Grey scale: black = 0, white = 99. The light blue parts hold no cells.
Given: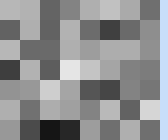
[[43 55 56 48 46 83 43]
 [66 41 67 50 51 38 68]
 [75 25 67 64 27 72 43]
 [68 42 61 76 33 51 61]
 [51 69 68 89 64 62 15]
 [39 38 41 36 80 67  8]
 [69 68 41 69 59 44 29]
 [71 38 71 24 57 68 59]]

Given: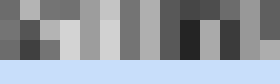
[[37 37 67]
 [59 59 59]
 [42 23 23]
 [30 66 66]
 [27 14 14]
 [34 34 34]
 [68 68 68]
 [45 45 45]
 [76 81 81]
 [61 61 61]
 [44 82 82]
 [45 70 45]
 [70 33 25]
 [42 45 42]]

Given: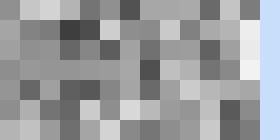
[[48 92 91 94 65 54 48]
 [76 70 62 53 67 35 39]
 [41 66 38 45 71 74 78]
 [66 50 61 69 79 58 60]
 [65 78 60 74 62 60 55]
 [65 54 44 31 41 72 46]
 [32 55 63 65 64 84 53]
 [56 80 36 60 52 55 82]
 [45 30 52 59 34 79 64]
 [70 24 40 58 37 40 43]
 [82 48 57 58 62 45 60]
 [77 51 56 59 40 68 75]
 [56 64 62 55 58 55 70]]

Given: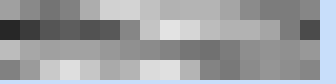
[[52 29 59 52]
 [48 48 56 55]
 [48 64 57 58]
 [54 69 55 54]
 [64 69 48 47]
 [70 73 44 51]
 [70 83 46 70]
 [69 88 51 87]
 [75 76 54 85]
 [82 52 56 70]
 [81 34 59 66]
 [67 32 63 77]
 [50 36 63 86]
 [45 33 62 78]
 [53 23 65 60]
 [62 15 73 50]]

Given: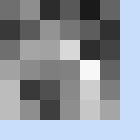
[[39 19 26 38 48 64]
 [10 36 18 96 80 77]
 [34 46 84 50 53 55]
 [17 57 63 49 31 24]
 [55 35 64 54 22 55]
 [43 22 43 63 73 73]]

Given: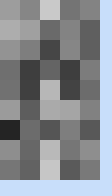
[[51 37 37 48 42 50 34 55 47]
 [45 51 52 24 26 64 49 46 35]
 [78 41 27 39 71 66 33 72 77]
 [52 62 49 24 25 36 42 40 38]
 [61 67 57 43 44 60 14 55 46]]

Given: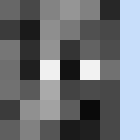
[[15 28 30 44 28 28 28]
 [50 31 38 94 29  4 12]
 [58 47 20  7 26 36 10]
 [51 55 57 93 66 63 33]
 [28 10 18 12 35 56 50]
 [40 23 46 43 44 23 37]]

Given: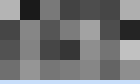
[[68 14 75 55]
 [27 30 45 39]
 [30 63 55 52]
 [26 48 21 48]
 [47 33 27 46]
 [10 52 51 58]
 [70 27 32 43]]

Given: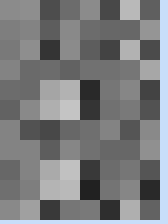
[[37 58 29 65 26 32 53 56 33 16 38]
 [72 40 69 46 52 47 33 40 46 52 68]
 [28 40 26 44 46 44 51 40 42 45 18]
 [54 42 36 44 16 20 43 44 22 13 47]
 [42 53 54 38 69 76 40 52 75 72 46]
 [30 36 20 42 64 68 28 36 66 70 22]
 [55 51 55 41 41 53 32 51 51 49 62]
 [54 49 47 51 42 38 51 51 40 43 53]]
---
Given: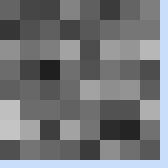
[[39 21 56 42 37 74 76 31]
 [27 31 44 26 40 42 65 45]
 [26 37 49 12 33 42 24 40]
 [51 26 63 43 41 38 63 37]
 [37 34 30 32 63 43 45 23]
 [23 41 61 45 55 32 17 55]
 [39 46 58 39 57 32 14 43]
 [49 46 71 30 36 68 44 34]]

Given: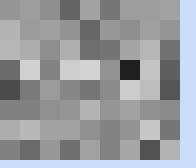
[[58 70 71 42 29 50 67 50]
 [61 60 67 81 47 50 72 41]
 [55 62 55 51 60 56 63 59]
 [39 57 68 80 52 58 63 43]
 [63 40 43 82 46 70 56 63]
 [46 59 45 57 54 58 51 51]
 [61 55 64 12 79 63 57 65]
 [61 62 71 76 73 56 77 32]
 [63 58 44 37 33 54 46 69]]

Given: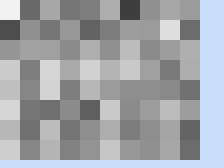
[[94 30 58 79 74 83 71 80]
 [41 56 63 49 52 46 44 52]
 [65 46 62 83 82 43 73 70]
 [46 59 54 66 49 54 45 50]
 [49 38 68 81 71 37 55 57]
 [67 48 56 70 60 78 67 77]
 [24 61 73 78 55 54 48 59]
 [56 60 54 62 55 61 55 56]
 [65 86 61 47 53 73 64 65]
 [60 42 68 67 44 61 39 42]]

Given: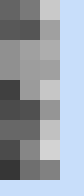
[[39 34 56 56 25 29 40 29 21]
 [47 33 62 61 60 31 40 52 43]
 [78 62 67 62 77 58 75 82 50]]

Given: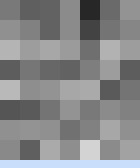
[[47 56 70 36 72 33 56 53]
 [37 50 61 46 55 35 57 37]
 [38 38 65 40 57 45 56 66]
 [54 54 60 38 65 57 44 55]
 [15 26 43 49 66 47 50 82]
 [41 45 69 61 35 54 65 54]
 [57 52 61 36 45 50 56 63]]

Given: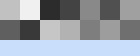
[[75 37]
 [93 22]
 [17 77]
 [26 69]
 [53 49]
 [31 61]
 [62 43]]
